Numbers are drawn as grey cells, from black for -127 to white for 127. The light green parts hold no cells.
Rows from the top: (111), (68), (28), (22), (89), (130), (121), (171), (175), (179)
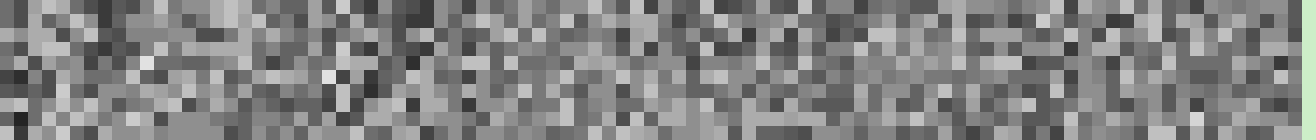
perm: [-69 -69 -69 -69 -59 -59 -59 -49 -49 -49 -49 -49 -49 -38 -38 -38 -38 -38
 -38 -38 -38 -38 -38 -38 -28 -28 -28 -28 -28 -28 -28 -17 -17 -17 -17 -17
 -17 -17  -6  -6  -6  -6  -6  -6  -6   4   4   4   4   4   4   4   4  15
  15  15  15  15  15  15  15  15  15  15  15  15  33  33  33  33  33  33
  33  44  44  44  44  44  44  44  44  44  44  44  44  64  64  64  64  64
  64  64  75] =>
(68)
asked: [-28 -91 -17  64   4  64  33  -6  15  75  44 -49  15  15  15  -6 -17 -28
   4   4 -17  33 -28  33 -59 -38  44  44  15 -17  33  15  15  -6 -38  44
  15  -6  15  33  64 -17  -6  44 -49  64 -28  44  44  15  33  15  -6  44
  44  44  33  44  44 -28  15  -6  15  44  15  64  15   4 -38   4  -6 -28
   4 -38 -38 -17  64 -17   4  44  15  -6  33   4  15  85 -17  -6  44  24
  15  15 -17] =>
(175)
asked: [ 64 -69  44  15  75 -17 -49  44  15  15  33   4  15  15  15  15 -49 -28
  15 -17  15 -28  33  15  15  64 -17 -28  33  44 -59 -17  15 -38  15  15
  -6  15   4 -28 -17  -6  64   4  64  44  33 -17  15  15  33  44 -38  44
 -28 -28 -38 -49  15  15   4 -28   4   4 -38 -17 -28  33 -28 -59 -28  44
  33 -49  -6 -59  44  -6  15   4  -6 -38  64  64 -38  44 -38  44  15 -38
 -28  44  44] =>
(179)
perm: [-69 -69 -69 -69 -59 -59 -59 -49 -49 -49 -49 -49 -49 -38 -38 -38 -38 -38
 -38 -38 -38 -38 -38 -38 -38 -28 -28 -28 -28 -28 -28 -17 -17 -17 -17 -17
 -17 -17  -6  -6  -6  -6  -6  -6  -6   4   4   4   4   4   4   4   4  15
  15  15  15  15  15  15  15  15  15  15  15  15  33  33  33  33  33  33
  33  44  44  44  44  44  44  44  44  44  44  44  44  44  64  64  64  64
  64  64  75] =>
(22)
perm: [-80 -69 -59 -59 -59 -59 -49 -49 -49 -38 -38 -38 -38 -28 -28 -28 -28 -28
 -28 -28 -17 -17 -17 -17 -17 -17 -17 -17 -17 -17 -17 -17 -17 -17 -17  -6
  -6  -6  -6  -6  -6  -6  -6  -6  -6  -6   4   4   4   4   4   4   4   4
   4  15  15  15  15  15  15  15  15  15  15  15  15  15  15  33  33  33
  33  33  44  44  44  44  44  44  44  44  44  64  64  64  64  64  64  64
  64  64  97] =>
(130)
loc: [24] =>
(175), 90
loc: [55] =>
(28), 31

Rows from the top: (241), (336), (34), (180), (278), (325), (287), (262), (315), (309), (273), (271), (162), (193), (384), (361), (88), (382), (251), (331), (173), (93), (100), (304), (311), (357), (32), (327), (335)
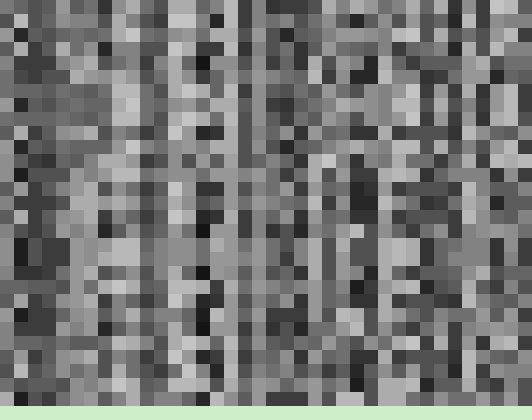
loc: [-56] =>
(325), 2
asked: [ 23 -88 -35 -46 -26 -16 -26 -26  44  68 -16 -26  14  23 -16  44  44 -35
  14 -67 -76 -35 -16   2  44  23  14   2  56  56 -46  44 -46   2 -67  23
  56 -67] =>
(262)
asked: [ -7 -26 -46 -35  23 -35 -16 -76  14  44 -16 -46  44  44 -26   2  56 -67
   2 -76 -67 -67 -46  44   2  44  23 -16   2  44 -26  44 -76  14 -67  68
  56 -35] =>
(241)
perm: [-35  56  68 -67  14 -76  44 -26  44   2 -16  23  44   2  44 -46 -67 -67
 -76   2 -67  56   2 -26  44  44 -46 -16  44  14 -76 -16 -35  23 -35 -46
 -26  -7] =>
(241)
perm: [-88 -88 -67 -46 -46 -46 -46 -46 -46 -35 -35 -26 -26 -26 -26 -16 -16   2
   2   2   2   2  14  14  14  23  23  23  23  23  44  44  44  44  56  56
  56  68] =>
(273)

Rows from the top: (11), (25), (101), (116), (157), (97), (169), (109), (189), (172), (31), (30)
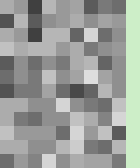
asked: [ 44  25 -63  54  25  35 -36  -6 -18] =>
(11)
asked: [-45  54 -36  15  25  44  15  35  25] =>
(25)
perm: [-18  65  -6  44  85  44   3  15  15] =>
(189)
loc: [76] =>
(31), 6
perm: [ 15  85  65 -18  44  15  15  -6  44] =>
(109)

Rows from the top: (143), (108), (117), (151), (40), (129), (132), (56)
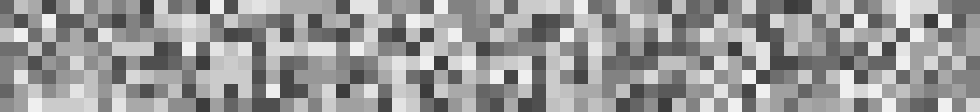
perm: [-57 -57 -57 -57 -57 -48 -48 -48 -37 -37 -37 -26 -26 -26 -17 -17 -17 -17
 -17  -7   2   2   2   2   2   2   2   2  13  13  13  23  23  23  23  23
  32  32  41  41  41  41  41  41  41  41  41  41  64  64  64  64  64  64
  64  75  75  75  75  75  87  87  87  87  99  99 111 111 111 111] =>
(129)
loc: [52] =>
(108), 25
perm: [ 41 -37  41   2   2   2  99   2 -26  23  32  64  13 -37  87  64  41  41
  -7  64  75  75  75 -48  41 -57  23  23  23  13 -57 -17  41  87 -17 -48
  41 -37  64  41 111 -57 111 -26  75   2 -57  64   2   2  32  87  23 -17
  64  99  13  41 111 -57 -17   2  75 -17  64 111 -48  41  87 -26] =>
(129)
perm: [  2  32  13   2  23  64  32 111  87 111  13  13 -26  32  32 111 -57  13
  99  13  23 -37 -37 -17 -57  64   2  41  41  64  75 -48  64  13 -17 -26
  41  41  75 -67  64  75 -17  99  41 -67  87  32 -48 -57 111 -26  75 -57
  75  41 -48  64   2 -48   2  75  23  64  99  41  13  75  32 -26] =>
(132)
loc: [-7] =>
(129), 14

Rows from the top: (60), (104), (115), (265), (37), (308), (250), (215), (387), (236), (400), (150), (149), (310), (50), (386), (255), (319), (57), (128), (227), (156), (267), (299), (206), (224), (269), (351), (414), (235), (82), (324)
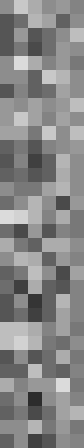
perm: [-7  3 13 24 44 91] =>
(37)
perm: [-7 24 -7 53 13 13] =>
(82)
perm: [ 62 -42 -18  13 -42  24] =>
(115)

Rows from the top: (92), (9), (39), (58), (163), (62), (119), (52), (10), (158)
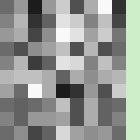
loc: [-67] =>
(163), 3
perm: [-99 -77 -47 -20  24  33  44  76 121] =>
(119)
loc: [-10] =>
(39), 9
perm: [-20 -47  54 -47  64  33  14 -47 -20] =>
(58)
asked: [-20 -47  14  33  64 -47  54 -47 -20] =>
(58)

